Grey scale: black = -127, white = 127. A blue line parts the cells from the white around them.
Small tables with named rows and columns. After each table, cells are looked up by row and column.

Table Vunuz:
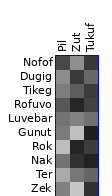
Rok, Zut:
-91
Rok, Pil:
61
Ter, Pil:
42
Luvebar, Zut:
2
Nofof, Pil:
-55
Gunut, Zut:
63
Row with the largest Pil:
Rok

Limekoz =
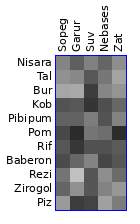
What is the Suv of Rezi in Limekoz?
-42
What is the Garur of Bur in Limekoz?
41
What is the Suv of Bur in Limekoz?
-66
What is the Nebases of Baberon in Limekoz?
-57
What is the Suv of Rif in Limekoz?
-46
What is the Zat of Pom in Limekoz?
-83
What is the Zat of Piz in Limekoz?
-3
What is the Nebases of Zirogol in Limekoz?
3
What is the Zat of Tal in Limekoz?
36
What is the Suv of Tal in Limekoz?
-39
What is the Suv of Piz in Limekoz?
-60
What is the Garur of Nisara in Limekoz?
-32
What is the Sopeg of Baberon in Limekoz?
-52
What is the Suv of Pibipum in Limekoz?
-2
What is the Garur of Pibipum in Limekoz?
-29
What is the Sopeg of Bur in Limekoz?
38

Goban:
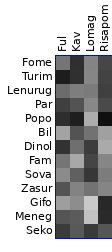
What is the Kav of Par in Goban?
-44
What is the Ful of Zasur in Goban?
-43
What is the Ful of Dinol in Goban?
-77
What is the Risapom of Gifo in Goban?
-87
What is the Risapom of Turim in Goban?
-60
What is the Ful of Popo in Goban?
-81
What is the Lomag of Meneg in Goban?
65
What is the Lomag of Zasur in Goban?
-12
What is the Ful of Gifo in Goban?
30
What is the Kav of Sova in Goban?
-31
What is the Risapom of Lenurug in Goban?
-63

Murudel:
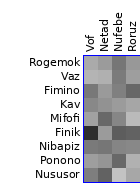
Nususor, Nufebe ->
67
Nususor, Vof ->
-1
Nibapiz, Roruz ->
8
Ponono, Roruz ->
49
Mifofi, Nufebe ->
6
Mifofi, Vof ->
33
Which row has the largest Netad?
Vaz

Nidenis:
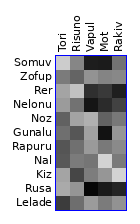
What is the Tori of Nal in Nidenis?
-39
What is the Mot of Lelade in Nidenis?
-4
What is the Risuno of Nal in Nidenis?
-4
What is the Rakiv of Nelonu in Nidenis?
-61
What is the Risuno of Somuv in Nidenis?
6
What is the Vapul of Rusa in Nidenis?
-120
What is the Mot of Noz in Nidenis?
-29
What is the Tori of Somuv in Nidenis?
76
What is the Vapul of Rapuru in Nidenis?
26
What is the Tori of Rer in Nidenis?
36
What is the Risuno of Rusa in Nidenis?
21
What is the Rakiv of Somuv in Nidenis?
-12
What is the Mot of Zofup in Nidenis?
4

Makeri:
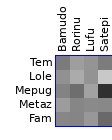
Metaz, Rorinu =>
6
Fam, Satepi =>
-22
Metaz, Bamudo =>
28
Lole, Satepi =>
72
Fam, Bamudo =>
7
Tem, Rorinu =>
30
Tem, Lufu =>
20
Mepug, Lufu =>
34
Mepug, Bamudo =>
3
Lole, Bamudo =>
17
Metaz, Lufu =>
10
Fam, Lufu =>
24
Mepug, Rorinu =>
-17
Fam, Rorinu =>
5
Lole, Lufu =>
19
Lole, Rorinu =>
43
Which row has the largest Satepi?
Lole

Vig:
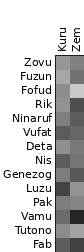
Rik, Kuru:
18
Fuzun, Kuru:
39
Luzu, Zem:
19
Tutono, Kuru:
12
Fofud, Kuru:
13
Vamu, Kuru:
-19
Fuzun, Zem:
-13
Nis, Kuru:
-35
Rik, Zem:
-48

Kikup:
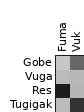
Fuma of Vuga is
60
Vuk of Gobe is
-24
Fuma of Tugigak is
59
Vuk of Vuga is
56
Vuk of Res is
53
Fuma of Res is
-98
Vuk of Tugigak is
-76
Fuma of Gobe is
70

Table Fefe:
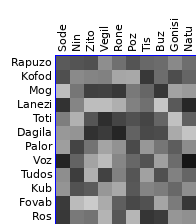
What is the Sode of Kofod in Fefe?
-48
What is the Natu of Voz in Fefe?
-106
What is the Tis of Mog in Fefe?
-25
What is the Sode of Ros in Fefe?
-71
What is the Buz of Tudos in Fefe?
-47
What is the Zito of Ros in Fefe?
-12
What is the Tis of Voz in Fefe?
-44
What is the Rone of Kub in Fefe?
41
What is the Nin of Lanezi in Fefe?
5
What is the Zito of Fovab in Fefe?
75
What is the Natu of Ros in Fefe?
16
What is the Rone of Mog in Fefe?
-71
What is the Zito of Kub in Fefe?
-36
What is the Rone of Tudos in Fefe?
1
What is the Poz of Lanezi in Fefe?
1
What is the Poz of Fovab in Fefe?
-55
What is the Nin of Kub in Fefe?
-45
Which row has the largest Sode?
Mog

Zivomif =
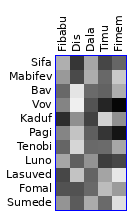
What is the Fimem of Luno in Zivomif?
-56
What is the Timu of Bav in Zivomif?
-29
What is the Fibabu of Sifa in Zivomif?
47
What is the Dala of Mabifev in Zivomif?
45
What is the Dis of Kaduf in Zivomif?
15
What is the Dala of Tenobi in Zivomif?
-22
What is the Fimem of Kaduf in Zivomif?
16
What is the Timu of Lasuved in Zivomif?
36
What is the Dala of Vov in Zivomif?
-44
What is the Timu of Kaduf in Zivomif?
82
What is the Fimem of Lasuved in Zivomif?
103
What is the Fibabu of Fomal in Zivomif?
-45
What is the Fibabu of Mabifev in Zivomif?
25
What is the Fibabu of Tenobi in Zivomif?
-26
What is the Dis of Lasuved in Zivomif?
67
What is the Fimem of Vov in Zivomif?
-121
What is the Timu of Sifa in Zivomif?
-57
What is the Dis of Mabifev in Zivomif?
-53
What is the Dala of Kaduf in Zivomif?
-62

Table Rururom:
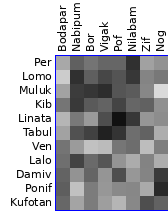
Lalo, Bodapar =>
-16
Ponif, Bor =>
-3
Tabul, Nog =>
45
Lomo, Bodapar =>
76
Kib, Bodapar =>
-10
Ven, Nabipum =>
27
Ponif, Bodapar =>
-33
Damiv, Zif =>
4
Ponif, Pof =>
9
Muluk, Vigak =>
-82
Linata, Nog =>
13
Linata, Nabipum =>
-6
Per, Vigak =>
-25
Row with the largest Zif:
Ven

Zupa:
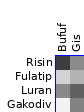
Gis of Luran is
-30
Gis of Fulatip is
51
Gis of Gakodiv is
2
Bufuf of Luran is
9
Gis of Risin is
11
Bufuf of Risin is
-66
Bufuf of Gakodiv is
115
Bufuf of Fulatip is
82
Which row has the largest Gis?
Fulatip

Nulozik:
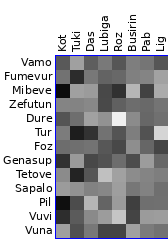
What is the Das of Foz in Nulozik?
-12
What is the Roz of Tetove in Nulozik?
33
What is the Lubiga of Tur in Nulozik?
-13
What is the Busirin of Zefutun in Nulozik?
-18
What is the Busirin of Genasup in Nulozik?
-51
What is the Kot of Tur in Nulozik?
-3
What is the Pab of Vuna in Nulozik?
-4
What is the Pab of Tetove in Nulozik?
4
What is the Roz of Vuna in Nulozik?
-59
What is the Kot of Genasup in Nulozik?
-78
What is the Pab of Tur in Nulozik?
-45
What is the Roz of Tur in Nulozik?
-43
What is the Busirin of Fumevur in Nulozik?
0
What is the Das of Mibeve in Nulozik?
27
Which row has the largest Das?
Pil

